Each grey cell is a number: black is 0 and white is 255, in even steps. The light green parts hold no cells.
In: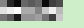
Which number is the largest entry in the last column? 200
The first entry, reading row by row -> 132
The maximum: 255
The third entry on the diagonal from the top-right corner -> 116
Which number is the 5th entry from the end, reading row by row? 147
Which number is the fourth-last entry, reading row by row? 159
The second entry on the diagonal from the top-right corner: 239
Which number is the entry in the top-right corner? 77
